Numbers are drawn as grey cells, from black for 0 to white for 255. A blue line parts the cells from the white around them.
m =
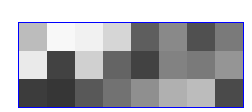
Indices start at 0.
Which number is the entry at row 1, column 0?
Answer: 234
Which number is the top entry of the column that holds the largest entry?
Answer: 248
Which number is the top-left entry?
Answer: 188
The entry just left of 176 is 143
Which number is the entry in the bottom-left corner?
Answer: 60
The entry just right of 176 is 188
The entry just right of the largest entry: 241

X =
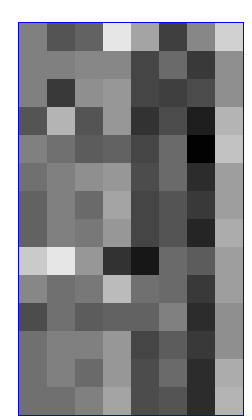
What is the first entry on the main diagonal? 128
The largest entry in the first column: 202
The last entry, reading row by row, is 180
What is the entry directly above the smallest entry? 30
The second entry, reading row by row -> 84
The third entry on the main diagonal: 143
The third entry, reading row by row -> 98
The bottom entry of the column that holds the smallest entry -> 44
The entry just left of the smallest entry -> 106
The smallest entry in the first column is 76
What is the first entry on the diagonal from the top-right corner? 209
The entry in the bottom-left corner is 112
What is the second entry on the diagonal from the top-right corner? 57
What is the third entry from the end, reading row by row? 84
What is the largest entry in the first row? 230
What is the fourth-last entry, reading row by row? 76
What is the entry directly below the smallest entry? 44
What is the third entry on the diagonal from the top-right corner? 63
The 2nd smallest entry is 23
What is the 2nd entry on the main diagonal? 128
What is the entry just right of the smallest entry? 194

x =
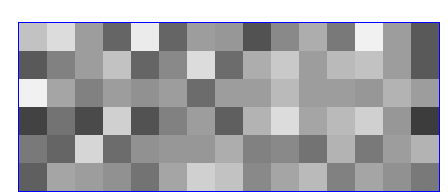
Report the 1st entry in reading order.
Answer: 194
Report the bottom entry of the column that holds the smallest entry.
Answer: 121
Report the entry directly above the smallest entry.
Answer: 157
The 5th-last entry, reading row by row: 186
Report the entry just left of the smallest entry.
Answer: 151
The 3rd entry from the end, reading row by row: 165
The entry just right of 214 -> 108
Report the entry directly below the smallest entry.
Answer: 179
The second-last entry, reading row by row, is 145
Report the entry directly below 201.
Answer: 186
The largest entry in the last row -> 208
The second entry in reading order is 220
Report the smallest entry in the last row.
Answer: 95
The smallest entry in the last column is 60
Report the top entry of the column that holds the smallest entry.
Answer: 89
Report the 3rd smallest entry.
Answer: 74
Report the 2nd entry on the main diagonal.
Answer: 129
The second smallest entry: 66
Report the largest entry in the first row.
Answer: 241
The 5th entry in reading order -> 235
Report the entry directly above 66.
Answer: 241
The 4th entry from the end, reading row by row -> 129
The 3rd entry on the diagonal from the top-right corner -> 151
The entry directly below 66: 121
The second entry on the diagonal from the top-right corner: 157
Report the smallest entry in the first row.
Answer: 82

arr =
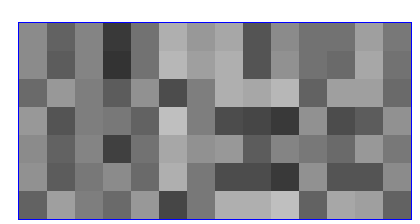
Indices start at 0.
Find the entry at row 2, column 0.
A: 106
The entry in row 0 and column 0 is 139
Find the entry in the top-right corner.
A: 120
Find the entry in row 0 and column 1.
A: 98
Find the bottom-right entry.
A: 98
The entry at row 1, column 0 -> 139
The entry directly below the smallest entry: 92
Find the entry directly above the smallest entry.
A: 57
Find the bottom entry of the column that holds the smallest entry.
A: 106
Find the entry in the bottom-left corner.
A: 98
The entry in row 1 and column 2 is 132
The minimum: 51
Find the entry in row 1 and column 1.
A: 92
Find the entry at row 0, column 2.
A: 132

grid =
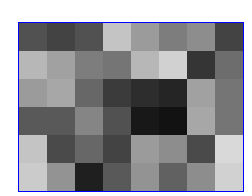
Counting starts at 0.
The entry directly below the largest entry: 209
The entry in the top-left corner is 81
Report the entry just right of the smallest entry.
167
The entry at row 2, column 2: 103
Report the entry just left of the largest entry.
74
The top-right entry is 67
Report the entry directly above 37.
209
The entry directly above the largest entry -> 117
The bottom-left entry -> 203
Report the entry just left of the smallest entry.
24
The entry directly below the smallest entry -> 141
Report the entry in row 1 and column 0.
183
